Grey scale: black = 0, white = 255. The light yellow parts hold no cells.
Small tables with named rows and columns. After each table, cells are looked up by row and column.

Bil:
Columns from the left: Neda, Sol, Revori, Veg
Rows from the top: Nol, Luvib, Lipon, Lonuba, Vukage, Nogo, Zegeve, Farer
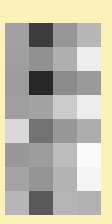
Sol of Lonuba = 163
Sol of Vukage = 114
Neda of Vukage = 217
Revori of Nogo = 188
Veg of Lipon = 154
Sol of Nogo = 157
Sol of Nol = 61
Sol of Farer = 89
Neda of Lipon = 156
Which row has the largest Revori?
Lonuba

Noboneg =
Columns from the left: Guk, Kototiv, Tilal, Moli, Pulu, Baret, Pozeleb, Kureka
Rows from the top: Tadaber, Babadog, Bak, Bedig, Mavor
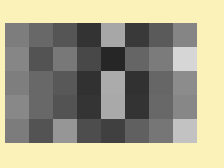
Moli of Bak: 49
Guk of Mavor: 124
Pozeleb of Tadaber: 90
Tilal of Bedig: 83
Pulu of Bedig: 169
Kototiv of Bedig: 104
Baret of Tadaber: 57
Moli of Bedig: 52
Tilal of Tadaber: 85
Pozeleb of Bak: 102
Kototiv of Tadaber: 104
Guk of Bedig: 136
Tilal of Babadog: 120
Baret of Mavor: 96
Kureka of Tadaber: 133
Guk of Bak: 126
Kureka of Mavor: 194
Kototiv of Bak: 104
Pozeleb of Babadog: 123
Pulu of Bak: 171
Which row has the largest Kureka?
Babadog

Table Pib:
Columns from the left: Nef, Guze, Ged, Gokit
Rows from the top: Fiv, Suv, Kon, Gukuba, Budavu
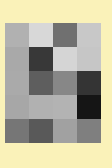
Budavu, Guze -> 89
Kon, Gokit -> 52
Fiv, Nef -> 177
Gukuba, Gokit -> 21
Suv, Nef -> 169
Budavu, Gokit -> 127
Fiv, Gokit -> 200

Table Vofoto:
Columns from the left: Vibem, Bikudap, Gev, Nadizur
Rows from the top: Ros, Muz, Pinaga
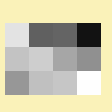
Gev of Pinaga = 198
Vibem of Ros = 227
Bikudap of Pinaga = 192
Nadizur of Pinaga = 254
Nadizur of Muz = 144
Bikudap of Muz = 206
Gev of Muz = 166
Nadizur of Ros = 18
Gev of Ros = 100
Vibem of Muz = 195

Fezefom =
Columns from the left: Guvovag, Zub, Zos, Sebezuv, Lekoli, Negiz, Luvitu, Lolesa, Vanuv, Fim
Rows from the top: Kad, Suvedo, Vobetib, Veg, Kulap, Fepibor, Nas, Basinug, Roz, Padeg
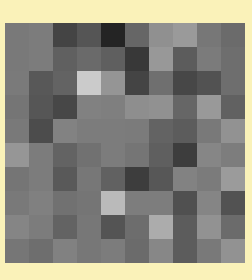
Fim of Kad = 107
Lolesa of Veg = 102
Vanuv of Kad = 119
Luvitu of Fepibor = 95
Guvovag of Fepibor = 150
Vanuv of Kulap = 121
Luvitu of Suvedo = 152
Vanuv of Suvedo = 123
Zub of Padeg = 110
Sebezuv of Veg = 129
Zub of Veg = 86
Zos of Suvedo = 96
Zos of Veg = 71
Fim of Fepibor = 125

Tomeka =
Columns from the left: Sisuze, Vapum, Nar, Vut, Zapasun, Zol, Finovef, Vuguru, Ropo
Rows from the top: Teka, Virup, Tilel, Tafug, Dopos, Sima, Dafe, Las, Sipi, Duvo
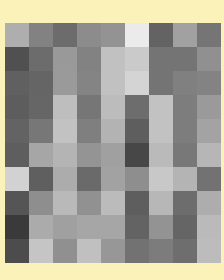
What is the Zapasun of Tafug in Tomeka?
188
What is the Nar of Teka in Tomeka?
108
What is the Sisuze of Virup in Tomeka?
80
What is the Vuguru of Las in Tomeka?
109
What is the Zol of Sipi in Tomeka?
99
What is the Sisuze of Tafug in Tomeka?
93
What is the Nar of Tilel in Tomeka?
154
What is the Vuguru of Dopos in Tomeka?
125
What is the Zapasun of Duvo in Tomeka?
151
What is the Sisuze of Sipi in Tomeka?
58
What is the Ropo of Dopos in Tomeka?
163
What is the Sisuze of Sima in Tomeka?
94
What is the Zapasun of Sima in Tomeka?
160
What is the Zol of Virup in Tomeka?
202
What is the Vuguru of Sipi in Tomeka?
101
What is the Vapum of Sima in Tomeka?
166
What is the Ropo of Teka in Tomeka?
117
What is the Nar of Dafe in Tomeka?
172

